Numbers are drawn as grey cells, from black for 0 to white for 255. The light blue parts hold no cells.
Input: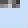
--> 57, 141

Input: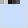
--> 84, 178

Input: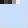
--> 238, 20

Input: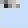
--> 223, 211

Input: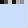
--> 145, 11

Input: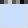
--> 75, 49

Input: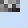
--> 118, 131
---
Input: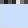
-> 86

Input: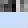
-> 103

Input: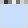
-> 179

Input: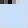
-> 96

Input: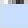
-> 178

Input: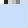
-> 191

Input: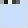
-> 99
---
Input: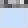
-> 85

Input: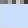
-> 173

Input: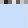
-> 112

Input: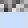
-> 128

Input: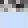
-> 211

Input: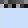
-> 113

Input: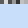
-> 77

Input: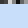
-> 215

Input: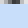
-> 116
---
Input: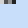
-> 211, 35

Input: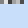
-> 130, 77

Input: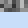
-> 146, 146

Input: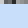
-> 203, 133

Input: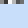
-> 140, 112

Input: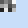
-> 90, 187
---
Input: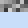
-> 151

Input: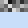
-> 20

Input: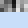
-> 100

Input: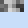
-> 199

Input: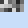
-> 107

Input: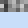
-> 156

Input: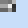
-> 115

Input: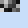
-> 119
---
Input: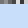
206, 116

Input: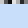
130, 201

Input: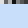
57, 223

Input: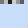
94, 119

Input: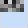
178, 79

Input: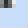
235, 126
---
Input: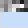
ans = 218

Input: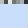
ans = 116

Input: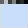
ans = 126

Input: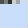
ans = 49

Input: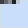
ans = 142

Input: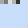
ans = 224

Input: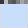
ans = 84
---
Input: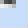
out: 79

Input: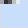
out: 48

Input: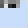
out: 174

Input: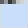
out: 154

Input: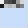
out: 84

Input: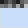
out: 60
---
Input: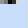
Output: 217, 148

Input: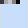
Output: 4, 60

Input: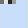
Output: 156, 112

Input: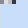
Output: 57, 140

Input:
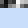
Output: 184, 51

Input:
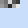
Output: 57, 155

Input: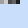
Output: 29, 159

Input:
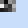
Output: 125, 26

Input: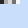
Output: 247, 39
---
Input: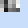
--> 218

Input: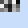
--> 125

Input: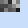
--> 57

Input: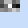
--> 142

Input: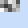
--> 248

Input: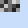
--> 185
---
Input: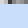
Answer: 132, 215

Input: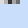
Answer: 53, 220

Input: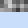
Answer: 166, 209

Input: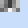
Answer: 60, 243

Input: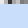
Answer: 165, 234

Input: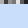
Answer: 118, 226
